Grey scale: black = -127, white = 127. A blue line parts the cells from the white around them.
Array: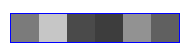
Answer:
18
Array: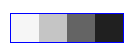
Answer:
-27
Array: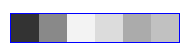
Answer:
43
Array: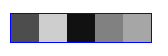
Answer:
1
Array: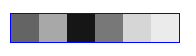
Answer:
86
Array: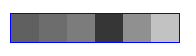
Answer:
16
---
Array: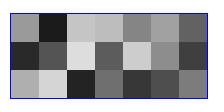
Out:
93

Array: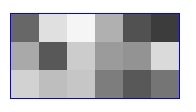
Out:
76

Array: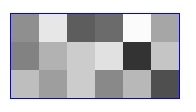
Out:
76

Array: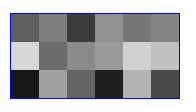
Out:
11

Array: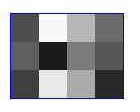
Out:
-4

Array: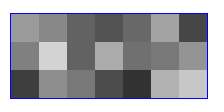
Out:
-29

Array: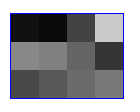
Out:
-26
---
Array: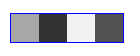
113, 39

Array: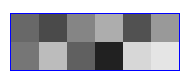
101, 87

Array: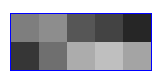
63, 44

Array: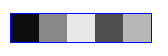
105, 56

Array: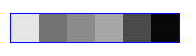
102, 39

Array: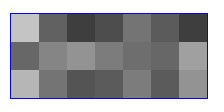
68, 54

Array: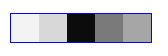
115, 88

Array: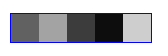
78, 35
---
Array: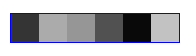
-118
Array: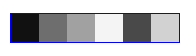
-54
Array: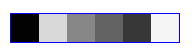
-72
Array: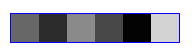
-124
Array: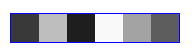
35
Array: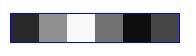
-113
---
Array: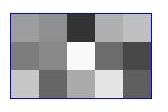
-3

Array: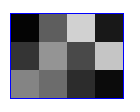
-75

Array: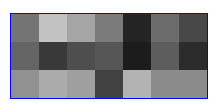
-27

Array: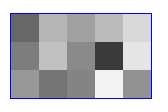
-2

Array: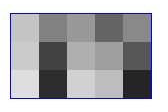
75

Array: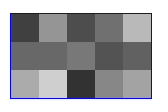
-23

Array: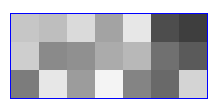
78

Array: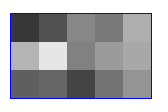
52

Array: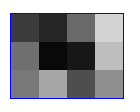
-15
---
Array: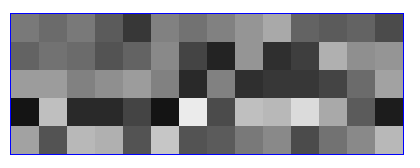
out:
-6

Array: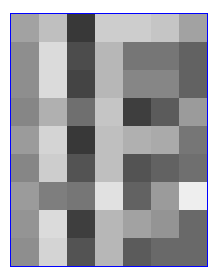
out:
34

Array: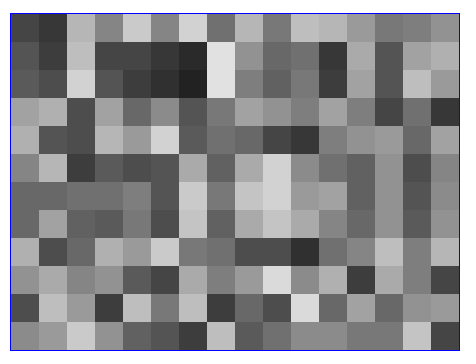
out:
-58

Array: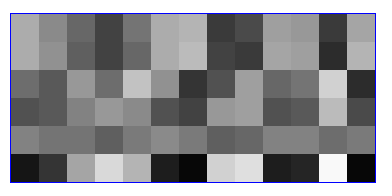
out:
44

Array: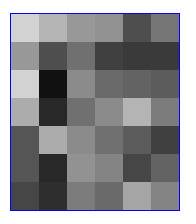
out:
82

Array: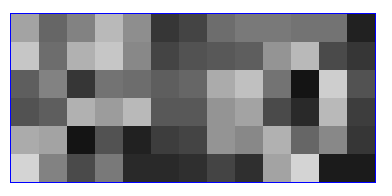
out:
35
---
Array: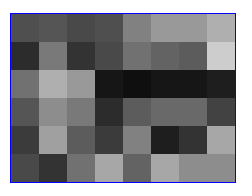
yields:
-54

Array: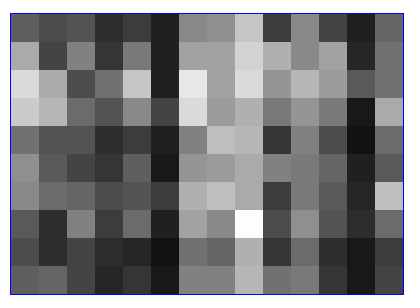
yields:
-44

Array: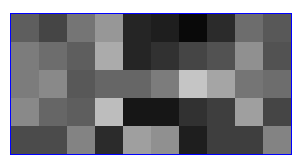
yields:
-10

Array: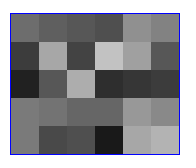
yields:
-40

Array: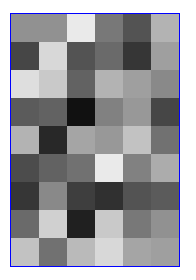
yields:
106

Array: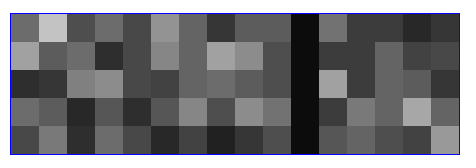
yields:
-49
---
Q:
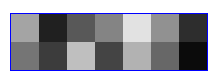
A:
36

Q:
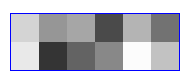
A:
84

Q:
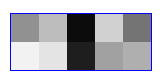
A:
17

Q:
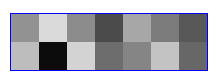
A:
18

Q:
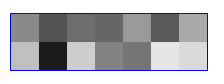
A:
10

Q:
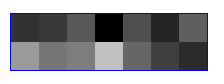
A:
-77

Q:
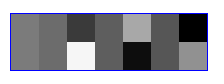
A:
-4

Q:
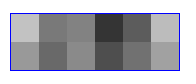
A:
66
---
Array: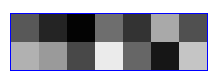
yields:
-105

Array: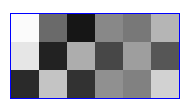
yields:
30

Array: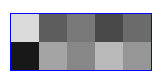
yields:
57

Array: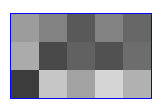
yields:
-46

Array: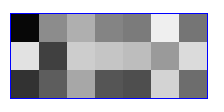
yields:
26

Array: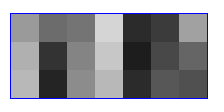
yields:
-55

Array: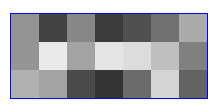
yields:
63

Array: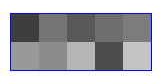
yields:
-51

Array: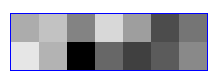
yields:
-36

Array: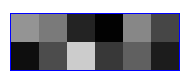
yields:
-31
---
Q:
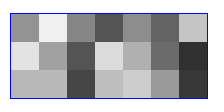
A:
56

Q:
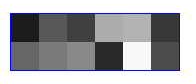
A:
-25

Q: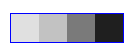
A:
96

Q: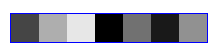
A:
-58

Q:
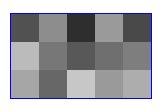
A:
38

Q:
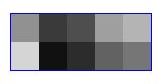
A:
85
